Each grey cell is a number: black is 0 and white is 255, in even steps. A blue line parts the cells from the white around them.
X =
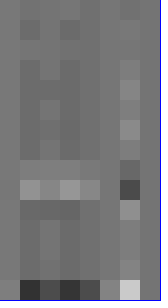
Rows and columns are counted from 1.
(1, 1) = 120
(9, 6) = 118
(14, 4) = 107
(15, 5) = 76
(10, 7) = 75
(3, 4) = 113
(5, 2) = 108
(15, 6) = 131
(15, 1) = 126
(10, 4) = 150
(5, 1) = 120
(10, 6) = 118
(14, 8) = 116
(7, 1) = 120
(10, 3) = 134
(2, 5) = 112
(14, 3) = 113
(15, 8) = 116
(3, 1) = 120
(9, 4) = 126
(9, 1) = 120
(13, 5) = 112
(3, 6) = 118
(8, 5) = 112
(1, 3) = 116
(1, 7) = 113
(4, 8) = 116
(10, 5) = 135
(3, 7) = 118
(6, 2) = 108
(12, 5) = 112
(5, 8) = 116
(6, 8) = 116
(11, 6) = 118

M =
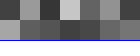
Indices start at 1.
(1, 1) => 65
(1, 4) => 198
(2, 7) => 117
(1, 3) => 54

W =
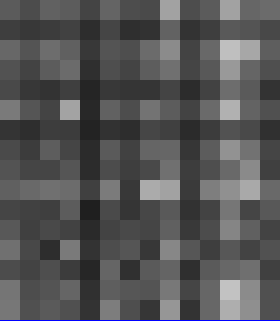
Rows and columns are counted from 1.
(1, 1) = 91
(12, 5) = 42
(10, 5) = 64
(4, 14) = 79
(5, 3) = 51
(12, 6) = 67
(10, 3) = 112
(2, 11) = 62
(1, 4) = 92
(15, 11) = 102
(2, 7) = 47
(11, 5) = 31
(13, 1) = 112
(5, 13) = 90
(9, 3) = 69
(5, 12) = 109
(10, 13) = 169
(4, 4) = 107
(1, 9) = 162
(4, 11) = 88
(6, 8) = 115
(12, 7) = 73
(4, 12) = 153
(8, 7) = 65
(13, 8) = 55
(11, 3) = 63
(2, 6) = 69
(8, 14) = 69
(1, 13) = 102
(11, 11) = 67
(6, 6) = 97
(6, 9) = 92
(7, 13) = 73
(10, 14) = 105
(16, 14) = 80
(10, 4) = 108
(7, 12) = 82
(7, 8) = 70

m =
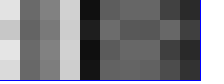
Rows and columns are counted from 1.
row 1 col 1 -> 227
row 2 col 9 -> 103
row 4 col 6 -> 98
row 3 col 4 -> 209
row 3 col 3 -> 129
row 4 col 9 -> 76
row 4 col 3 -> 125
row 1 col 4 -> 209
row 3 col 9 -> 63
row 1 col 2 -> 106
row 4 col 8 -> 97
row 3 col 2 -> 106
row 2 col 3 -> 121

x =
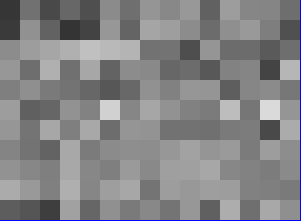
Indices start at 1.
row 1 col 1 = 54
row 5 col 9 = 129
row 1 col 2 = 113
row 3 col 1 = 140
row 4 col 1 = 151
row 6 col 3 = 102
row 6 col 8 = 166
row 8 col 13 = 123
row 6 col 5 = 130
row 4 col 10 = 108
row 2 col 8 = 165
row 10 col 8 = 116
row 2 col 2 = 145
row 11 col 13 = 111
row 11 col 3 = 62
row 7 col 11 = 112
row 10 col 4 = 175
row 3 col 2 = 157
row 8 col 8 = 141
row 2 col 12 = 143
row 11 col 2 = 85
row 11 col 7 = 122
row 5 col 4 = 115
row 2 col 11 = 108
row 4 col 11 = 88
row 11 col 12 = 173
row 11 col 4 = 161
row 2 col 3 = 98
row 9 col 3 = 127
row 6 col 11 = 123
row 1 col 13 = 134
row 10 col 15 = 122
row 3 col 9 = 115
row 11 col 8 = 136
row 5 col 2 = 143
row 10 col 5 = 134
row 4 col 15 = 182

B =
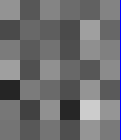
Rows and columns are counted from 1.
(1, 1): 147
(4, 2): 80
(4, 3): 144
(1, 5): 97
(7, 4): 79
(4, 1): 159
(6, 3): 144
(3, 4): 78
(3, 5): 143
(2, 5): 159
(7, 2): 88
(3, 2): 91
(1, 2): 87
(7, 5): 149
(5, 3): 106

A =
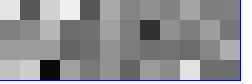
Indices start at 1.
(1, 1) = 230
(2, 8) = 50
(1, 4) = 239
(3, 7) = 124
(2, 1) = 127
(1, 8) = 144
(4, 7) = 101
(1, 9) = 131
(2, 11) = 158
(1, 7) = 132
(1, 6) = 169
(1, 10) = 165
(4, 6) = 146
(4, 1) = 193

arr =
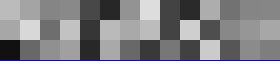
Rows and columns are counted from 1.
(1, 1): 187
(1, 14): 134
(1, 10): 42
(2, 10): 207
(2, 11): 78
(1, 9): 67
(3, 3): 144
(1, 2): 164
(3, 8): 57
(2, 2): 216
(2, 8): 188
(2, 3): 110
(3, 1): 17

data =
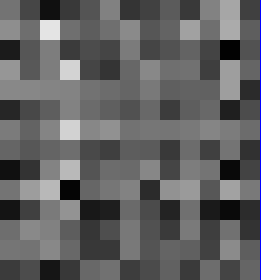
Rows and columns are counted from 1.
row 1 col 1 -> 115
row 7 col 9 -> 117
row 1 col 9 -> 91
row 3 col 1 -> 27
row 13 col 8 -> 84
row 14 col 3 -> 21
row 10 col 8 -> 43
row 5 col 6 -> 108
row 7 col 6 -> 145
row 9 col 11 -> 116
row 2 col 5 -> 93
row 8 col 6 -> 63
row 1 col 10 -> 57
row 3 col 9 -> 82
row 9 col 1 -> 16
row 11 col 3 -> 122
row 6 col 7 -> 81
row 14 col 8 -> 75
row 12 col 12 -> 113
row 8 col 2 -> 87
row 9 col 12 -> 9
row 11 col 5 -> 24
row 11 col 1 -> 20
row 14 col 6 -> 113
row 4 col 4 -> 211
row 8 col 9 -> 57
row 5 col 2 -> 135
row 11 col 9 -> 35
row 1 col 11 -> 130
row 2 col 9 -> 99
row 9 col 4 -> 185
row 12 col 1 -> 110
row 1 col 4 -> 57
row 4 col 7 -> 103
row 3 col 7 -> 123
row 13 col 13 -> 94
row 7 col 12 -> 124
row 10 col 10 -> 154
